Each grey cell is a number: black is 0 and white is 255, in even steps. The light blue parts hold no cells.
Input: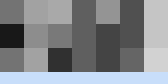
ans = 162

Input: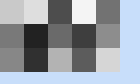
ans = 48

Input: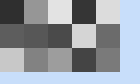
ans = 130

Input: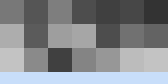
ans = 138

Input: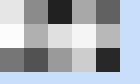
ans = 82

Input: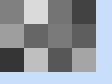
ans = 191

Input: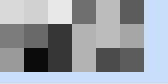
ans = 12

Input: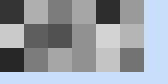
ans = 123
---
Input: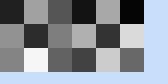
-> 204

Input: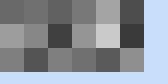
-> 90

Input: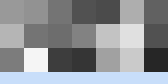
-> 202

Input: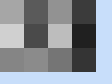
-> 117

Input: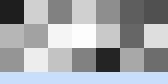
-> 168

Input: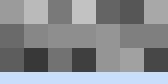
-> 161

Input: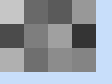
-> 140
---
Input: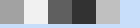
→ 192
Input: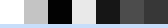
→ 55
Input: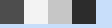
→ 44
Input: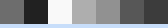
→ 60
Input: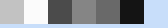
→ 20
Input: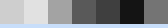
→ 116
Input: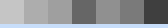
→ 63
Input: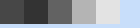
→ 227
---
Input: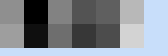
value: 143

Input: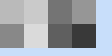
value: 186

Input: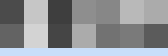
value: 75

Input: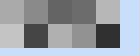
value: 170

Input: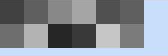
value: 65

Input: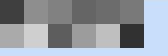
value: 63
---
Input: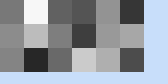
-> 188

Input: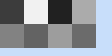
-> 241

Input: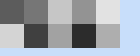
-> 118

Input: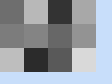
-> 132

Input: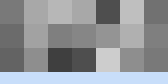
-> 162

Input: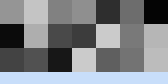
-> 174

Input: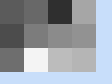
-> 124

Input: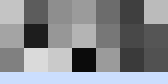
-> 29

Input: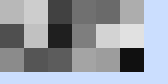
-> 192
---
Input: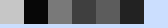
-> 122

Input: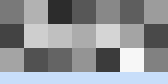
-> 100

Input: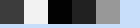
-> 2

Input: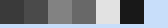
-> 130

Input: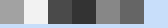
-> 74

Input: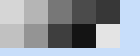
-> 62
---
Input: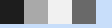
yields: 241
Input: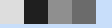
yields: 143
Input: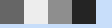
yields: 142
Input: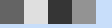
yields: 53
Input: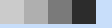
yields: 122
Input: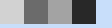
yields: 163
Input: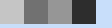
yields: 150
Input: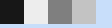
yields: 127
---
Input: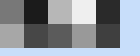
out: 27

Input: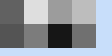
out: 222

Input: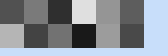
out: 122

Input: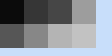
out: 54

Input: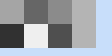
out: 102

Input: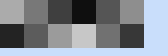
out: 120
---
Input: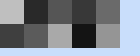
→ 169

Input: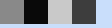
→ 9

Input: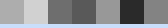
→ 152

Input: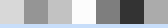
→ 126

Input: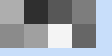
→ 160

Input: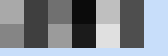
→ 27
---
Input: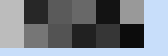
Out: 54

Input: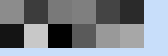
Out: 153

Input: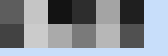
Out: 183

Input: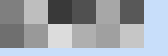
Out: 160

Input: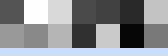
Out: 6

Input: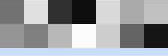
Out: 100

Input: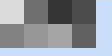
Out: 165

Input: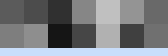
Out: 64

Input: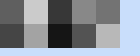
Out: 83
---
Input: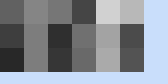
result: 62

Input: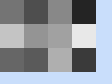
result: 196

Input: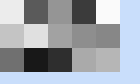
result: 196

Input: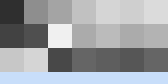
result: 66

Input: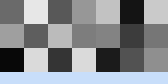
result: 159

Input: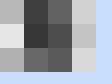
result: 230

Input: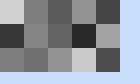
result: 54

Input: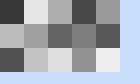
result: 187
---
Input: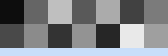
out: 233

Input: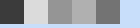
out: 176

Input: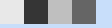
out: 191

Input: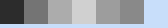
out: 157

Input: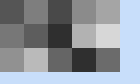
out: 47

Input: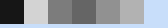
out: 145

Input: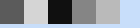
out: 133

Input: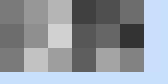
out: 164
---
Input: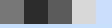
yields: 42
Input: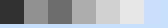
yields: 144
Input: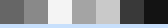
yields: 137
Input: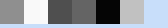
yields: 249
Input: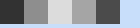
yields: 142
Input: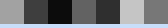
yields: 62
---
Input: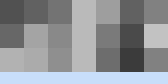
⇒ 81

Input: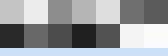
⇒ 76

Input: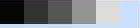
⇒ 86

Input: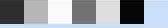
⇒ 115

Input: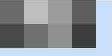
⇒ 94

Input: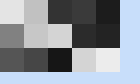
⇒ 35

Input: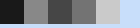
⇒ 115
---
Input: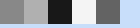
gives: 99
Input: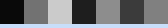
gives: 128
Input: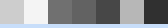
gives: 48
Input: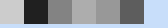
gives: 93
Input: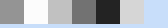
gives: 214
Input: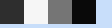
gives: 9
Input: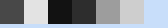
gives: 206
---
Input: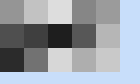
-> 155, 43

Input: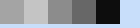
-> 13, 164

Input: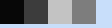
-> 125, 7

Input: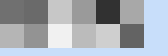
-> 168, 181

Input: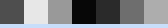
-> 173, 78

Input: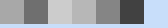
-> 65, 168
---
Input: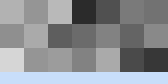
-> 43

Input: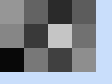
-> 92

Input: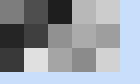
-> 184

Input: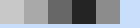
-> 36

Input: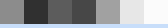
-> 71

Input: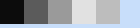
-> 225

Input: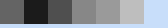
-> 135

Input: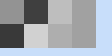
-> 161
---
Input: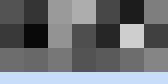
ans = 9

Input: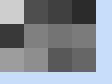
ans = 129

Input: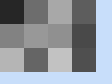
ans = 152

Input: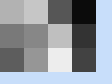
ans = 135

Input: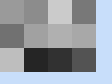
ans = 161

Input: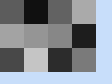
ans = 149

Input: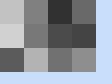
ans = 120
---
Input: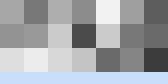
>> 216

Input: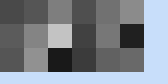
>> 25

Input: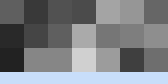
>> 134

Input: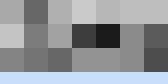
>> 103

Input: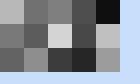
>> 60

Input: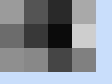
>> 69

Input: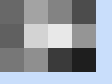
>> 58

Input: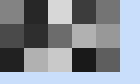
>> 201

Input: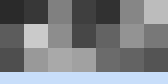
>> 169
